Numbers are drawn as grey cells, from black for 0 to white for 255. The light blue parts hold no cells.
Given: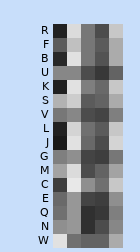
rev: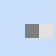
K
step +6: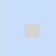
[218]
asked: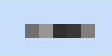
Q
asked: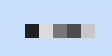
R
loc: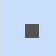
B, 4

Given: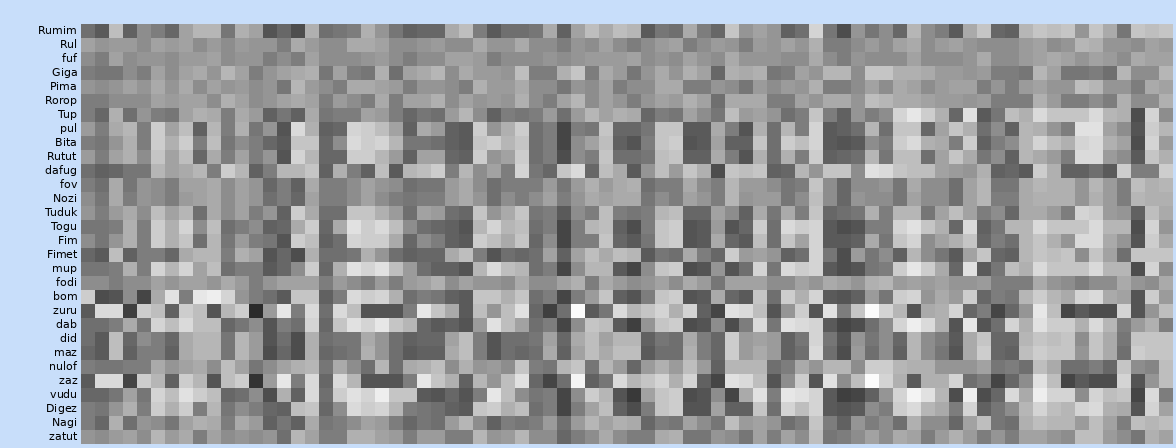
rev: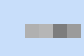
Nozi
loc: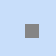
nulof, 77
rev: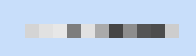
vudu

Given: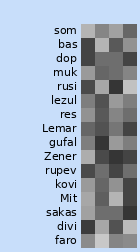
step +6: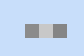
[145 206 139]
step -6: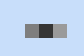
[120  47 148]
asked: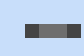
dop
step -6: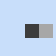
[ 54 161]
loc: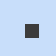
divi, 1
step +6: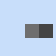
[116  74]
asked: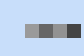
kovi

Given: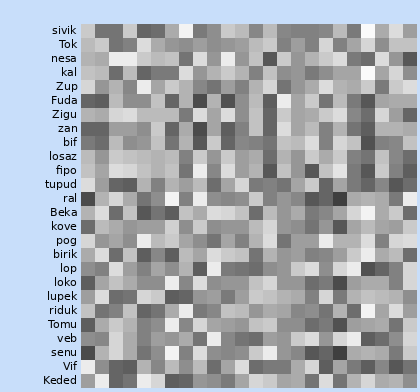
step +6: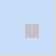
[200]
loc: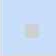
kove, 7
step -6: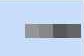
[144 129  81  95]
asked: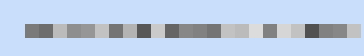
bif
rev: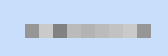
losaz
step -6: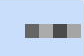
[ 95 165  69 159]
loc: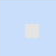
fipo, 19

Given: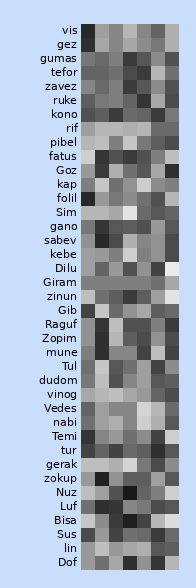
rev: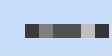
Raguf
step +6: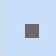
[112]
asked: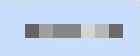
Vedes

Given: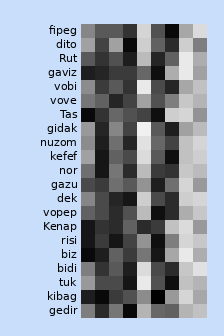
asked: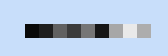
biz
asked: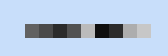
vopep

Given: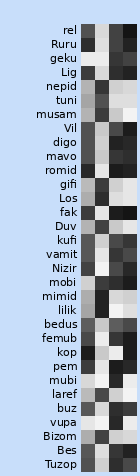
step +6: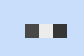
[ 79 242  60]
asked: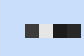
pem
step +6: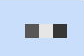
[ 93 236  60]
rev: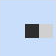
Tuzop

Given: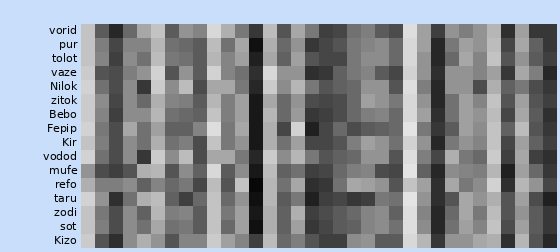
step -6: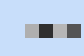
[169  41 176  78]
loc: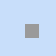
Bebo, 16

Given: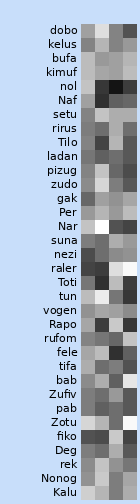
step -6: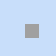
[154]
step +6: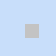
[201]
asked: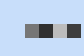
Toti

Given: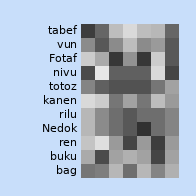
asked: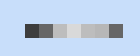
tabef
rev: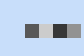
Fotaf

